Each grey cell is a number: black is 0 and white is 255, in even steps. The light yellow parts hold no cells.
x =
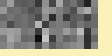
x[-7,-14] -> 121
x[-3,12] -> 54
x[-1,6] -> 142
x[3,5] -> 180
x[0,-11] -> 90
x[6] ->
[128, 149, 123, 128, 136, 77, 142, 94, 115, 126, 138, 146, 49, 133]
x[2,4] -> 99
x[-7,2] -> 96
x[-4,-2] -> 101
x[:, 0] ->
[121, 152, 105, 124, 154, 120, 128]
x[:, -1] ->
[132, 122, 106, 106, 125, 102, 133]
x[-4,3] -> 111
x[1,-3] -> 144
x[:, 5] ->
[56, 94, 74, 180, 58, 15, 77]
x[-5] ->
[105, 116, 105, 112, 99, 74, 141, 44, 122, 57, 92, 98, 65, 106]
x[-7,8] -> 166
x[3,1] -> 76
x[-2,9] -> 99
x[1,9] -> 107
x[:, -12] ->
[96, 113, 105, 105, 153, 145, 123]
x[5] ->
[120, 165, 145, 103, 108, 15, 196, 60, 126, 99, 111, 142, 46, 102]
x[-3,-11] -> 117

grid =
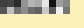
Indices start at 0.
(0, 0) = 63
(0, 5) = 170
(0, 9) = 136
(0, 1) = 68
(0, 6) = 230

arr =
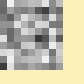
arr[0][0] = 111
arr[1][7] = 131
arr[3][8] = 120
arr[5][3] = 153
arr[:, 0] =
[111, 103, 123, 147, 134, 224, 158, 215, 128, 60]
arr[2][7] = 219
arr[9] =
[60, 224, 146, 141, 167, 151, 141, 116, 157]
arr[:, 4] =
[189, 143, 186, 141, 195, 146, 207, 160, 192, 167]
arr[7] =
[215, 224, 180, 133, 160, 186, 206, 118, 207]
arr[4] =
[134, 105, 141, 216, 195, 155, 122, 230, 159]
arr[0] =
[111, 241, 166, 174, 189, 186, 226, 140, 189]
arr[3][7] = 123
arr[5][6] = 84
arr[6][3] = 200
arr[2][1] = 97
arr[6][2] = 120
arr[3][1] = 145
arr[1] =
[103, 162, 137, 126, 143, 88, 64, 131, 106]
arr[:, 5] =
[186, 88, 167, 215, 155, 56, 142, 186, 189, 151]
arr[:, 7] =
[140, 131, 219, 123, 230, 186, 236, 118, 148, 116]

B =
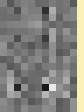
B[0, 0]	129
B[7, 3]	123
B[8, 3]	108
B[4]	[107, 114, 116, 115, 123, 131, 101, 164, 115, 147, 117]
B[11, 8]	133
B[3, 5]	155
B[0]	[129, 88, 117, 129, 125, 104, 105, 123, 114, 119, 90]
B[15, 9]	103
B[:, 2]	[117, 79, 108, 131, 116, 78, 121, 112, 139, 102, 91, 121, 37, 152, 100, 107]
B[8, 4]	128
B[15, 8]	94
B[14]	[140, 122, 100, 121, 87, 100, 127, 149, 90, 103, 145]
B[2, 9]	130
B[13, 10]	94
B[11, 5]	110
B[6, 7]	143
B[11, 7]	139
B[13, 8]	139
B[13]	[109, 166, 152, 97, 106, 121, 183, 142, 139, 171, 94]
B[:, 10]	[90, 130, 132, 111, 117, 132, 97, 136, 123, 111, 116, 90, 110, 94, 145, 143]
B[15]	[133, 127, 107, 138, 121, 121, 141, 135, 94, 103, 143]
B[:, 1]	[88, 119, 110, 128, 114, 128, 97, 127, 103, 90, 151, 168, 181, 166, 122, 127]
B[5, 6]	60
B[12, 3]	146
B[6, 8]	104
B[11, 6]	175
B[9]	[125, 90, 102, 141, 120, 99, 122, 124, 113, 128, 111]
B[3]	[120, 128, 131, 133, 145, 155, 120, 102, 114, 104, 111]

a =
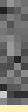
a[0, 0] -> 108
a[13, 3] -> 49
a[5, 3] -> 105
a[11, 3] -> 90
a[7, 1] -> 153
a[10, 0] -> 86
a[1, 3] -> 121
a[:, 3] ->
[112, 121, 90, 118, 110, 105, 95, 74, 101, 69, 140, 90, 114, 49, 119]
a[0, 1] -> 149
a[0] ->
[108, 149, 125, 112]
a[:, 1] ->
[149, 75, 126, 85, 105, 139, 152, 153, 85, 76, 138, 112, 88, 68, 100]
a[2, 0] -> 96
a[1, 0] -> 33
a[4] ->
[117, 105, 110, 110]
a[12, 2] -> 90
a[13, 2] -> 47
